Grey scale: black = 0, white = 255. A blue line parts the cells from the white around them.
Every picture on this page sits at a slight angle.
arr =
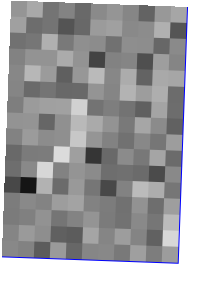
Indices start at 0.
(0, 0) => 149
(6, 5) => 115
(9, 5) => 53
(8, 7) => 113
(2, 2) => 176
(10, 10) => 137
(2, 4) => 143
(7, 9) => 139
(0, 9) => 152
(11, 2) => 178
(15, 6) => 136
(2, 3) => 121
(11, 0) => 72
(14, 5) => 165
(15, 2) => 92
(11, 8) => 187
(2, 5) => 140
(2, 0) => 113
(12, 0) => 124
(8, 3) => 143
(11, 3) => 107
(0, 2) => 116
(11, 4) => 153
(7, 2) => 102
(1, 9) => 176
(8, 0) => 130
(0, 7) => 134
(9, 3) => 219
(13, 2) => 146
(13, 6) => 123
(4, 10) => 166
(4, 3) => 95
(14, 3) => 96
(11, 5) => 118
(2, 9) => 103

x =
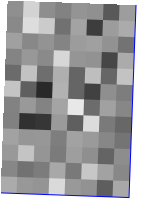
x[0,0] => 143
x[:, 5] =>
[144, 61, 160, 146, 190, 65, 108, 220, 154, 143, 199, 146]
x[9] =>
[153, 196, 149, 123, 158, 143, 100, 141]
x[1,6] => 156
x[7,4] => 95
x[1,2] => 203
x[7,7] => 103
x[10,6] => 162
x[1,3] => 113
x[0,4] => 148
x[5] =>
[196, 95, 41, 178, 101, 65, 143, 125]
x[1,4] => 163
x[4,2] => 110
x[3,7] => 171
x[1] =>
[137, 221, 203, 113, 163, 61, 156, 171]
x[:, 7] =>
[157, 171, 115, 171, 195, 125, 135, 103, 116, 141, 136, 168]
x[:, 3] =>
[130, 113, 132, 215, 175, 178, 164, 154, 126, 123, 168, 218]
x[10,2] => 124
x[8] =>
[162, 150, 151, 126, 162, 154, 135, 116]
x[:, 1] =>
[211, 221, 136, 152, 194, 95, 153, 49, 150, 196, 114, 152]
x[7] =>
[129, 49, 54, 154, 95, 220, 122, 103]
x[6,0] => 130

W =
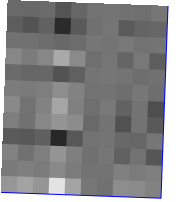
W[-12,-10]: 105
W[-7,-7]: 141
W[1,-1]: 102
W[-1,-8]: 149
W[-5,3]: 148
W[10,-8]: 123
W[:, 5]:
[114, 112, 118, 111, 116, 114, 111, 105, 114, 112, 115, 119]
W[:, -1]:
[118, 102, 116, 93, 113, 110, 78, 89, 118, 86, 127, 130]
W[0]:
[105, 104, 107, 84, 102, 114, 116, 113, 111, 118]
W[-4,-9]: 88
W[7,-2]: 115
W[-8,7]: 116
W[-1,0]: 150
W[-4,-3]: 104
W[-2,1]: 127
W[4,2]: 103
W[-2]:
[122, 127, 123, 137, 123, 115, 115, 128, 123, 127]
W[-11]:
[93, 83, 97, 43, 89, 112, 117, 90, 100, 102]
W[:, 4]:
[102, 89, 108, 138, 96, 130, 128, 140, 87, 127, 123, 164]
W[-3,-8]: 126
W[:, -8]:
[107, 97, 109, 135, 103, 126, 130, 135, 95, 126, 123, 149]
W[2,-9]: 113
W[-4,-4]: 116
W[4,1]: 102
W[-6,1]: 114

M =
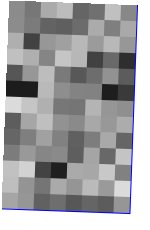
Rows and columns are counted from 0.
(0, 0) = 139
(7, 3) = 146
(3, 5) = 65
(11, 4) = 149
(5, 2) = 185
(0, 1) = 119
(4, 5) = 109
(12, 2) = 97
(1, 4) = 108
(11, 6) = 154
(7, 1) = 166
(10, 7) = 129
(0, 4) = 101
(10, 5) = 167
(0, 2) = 171
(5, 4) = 131
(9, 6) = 104
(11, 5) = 186
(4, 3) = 122
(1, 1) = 123
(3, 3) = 197
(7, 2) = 191
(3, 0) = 192
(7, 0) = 93
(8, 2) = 161
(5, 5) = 130
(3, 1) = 175
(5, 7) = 58
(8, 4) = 96
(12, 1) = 150
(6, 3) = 119

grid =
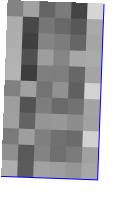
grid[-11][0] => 131
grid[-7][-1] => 164
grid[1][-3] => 105
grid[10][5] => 167
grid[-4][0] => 159
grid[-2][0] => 143
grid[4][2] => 127
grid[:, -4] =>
[101, 118, 132, 158, 127, 115, 125, 149, 127, 131, 162]
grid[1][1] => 72
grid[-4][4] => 141
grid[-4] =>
[159, 99, 149, 152, 141, 162]
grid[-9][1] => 64
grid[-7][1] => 61
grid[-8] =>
[177, 80, 158, 133, 167, 170]
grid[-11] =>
[131, 162, 101, 123, 69, 214]
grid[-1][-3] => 158
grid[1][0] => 172
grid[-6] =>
[129, 161, 115, 145, 96, 210]
